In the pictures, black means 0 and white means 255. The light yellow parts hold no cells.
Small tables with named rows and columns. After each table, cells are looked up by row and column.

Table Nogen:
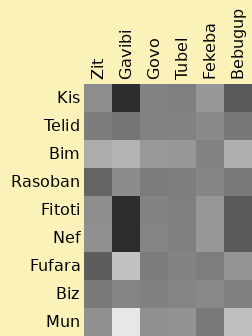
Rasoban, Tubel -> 126
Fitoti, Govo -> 131
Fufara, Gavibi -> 193
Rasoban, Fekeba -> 133
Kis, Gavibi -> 45
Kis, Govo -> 131
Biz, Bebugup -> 129
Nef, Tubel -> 128
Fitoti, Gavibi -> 45
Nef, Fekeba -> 151
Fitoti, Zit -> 141
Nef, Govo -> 132
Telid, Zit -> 124

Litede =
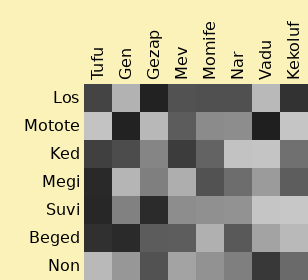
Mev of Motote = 92
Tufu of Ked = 64
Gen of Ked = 76
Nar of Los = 80
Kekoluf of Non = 106
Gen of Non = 151
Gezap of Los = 34
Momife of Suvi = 144
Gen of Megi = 181
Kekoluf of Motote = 197
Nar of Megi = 109
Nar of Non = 127
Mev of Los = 82
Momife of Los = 80
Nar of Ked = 194
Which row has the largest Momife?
Beged

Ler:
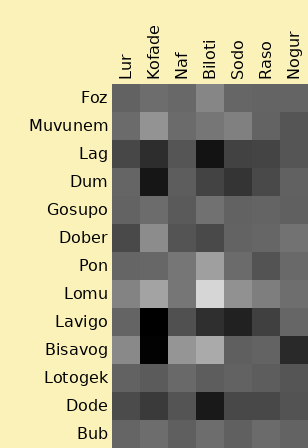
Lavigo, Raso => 64
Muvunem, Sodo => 128
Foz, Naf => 104
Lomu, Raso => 126
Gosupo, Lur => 99
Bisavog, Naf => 149
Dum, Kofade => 22
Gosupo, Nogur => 96
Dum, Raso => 73
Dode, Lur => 75
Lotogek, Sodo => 98
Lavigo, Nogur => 102
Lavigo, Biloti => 47

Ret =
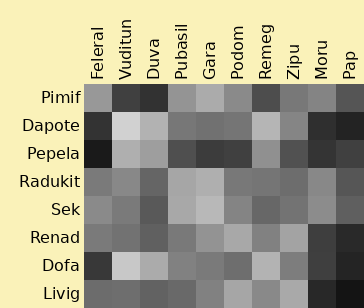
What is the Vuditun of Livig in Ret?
110
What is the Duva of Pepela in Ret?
158
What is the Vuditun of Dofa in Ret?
200
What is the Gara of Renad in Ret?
147
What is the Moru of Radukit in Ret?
136
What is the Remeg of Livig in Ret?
137
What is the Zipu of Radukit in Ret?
109
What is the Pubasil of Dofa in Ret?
129
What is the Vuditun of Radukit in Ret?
136
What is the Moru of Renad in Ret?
62
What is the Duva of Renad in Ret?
96

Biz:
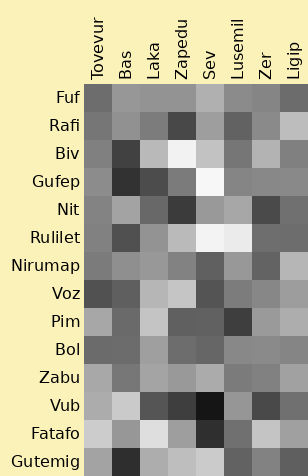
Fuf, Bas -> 151
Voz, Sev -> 84
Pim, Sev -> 97
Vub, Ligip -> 112
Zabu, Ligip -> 161
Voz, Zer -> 135
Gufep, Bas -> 50
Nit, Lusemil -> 167
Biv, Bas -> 65
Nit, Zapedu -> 59
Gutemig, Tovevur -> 163

